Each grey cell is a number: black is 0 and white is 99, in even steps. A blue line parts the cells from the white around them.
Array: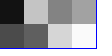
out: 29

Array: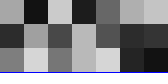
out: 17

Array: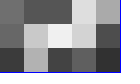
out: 40

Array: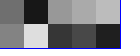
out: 51

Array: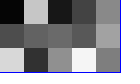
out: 30

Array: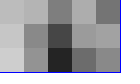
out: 77

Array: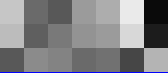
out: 73

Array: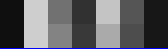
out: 6

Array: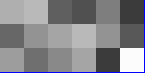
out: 40
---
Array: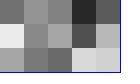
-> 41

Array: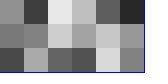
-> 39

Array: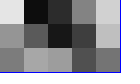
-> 61

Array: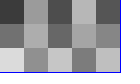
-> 77

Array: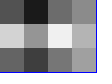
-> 46

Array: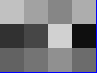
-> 56

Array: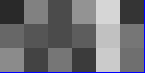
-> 46
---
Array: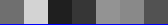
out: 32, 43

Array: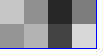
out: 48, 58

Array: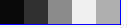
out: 68, 4

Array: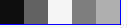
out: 68, 6

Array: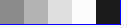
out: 11, 53

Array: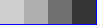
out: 20, 80

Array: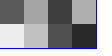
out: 68, 92

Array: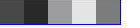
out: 48, 28

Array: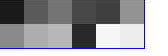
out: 57, 53

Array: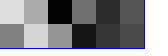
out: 33, 50
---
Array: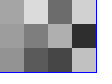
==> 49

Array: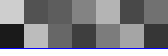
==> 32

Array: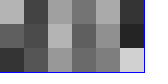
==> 29

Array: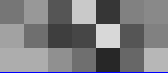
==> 43

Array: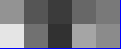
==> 33

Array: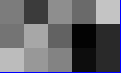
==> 65

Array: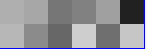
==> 65
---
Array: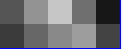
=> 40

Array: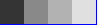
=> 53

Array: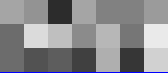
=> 32

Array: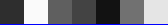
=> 97

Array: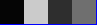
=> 79

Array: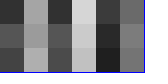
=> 68

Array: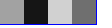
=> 8
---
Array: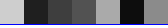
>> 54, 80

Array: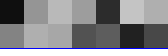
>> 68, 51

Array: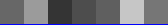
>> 46, 40

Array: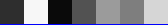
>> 83, 18

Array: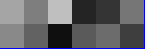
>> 46, 53

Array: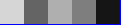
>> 8, 83

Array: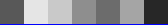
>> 15, 34
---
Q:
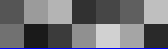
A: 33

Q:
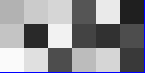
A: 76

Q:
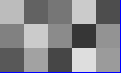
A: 50

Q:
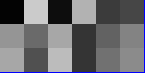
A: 58

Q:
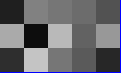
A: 66

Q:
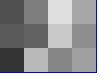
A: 35

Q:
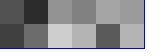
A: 32

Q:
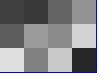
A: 36
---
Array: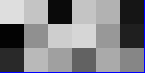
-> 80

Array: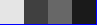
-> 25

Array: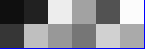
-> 81

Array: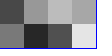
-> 65

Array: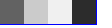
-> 38

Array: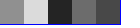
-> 42

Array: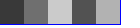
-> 43

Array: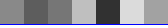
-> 63

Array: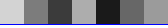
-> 60
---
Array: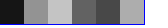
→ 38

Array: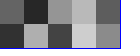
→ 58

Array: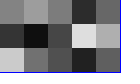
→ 48

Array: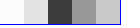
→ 23

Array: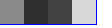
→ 18

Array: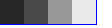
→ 28

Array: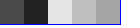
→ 89
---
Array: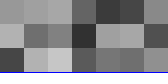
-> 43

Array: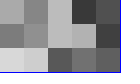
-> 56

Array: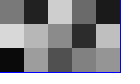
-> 71

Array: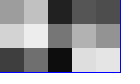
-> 92

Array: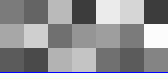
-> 80

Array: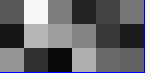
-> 71

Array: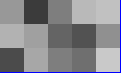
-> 62

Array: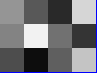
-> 94

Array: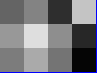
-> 86
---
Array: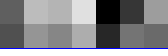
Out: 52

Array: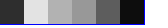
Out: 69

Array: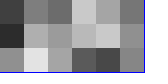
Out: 64

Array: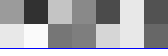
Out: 46

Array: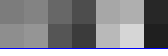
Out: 33

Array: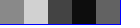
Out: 26

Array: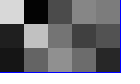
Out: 56

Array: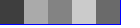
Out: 51

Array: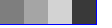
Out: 82

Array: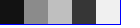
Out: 74
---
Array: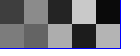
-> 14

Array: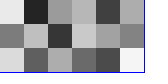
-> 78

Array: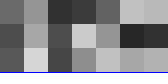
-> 58

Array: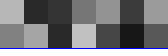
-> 57

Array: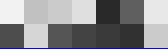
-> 16

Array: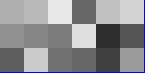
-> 86
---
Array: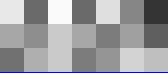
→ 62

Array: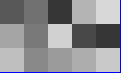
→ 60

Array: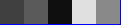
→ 35

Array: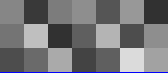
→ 45

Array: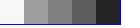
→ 50

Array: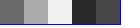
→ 41

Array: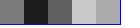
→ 48
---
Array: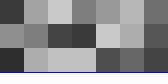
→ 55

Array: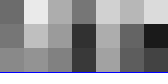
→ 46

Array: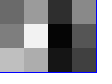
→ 49

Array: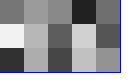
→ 94

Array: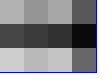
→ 27

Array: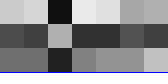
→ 29
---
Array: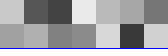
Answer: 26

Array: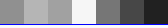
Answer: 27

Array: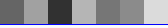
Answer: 39

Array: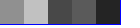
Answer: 28

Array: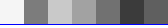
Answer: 37

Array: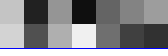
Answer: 13

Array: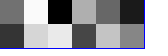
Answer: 10

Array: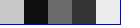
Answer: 20

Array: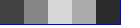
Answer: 26
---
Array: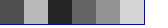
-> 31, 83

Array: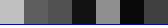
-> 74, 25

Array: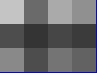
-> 76, 38

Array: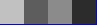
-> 75, 17

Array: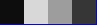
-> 5, 21

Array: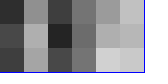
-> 18, 78
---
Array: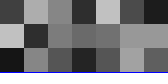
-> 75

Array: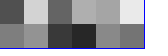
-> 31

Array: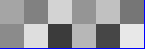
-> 64

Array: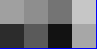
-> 62

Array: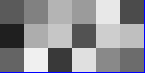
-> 12

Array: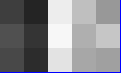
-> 31

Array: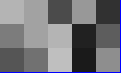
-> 48
